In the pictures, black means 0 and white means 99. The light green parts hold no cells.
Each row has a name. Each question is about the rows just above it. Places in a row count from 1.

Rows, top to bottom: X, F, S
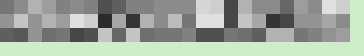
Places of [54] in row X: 2 6 12 13 14 19 20 23
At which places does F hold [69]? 4 11
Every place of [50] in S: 14 23
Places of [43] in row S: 4 11 18
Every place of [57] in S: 3 24

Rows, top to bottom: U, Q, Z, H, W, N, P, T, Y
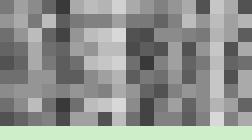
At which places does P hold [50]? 5 8 13
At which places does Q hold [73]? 4 14 16
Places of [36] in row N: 5 6 10 14
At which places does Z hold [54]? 12 13
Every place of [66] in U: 6 10 14 17

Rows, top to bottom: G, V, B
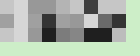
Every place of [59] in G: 3 4
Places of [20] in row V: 4 9
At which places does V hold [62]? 1 3 5
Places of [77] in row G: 1 6 8 9
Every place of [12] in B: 4 7 8

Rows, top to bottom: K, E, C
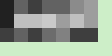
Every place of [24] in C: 1 3 6 7
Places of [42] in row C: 4
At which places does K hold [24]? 3
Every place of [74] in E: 2 3 6
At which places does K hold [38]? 2 4 5

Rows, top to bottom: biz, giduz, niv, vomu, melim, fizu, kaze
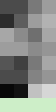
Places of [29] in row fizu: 1 2
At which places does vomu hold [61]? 1 2
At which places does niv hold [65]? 1 4

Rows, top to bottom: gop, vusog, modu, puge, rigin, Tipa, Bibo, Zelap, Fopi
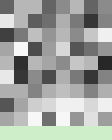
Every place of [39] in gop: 1 4 7
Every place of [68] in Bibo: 1 2 4 6 8
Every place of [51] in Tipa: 8
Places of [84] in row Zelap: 4 7
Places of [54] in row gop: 5 8
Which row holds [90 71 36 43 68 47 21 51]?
vusog
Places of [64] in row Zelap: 2

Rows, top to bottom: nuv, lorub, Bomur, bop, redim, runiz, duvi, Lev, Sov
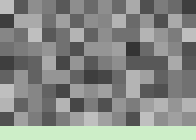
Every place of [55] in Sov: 12 14
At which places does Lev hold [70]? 1 5 12 14
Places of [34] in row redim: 2 7 10 11 12 14

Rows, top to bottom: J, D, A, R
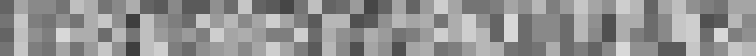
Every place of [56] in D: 5 9 12 28 35 43
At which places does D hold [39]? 36
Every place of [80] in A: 16 22 32 34 50
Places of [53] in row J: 3 4 9 13
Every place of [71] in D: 17 24 25 29 42 53

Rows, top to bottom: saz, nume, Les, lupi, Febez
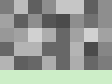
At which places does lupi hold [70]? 2 3 6
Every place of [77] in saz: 5 6
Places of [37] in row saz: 3 7
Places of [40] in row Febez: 3 5 7
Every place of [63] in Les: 2 6 8
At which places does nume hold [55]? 3 6 8

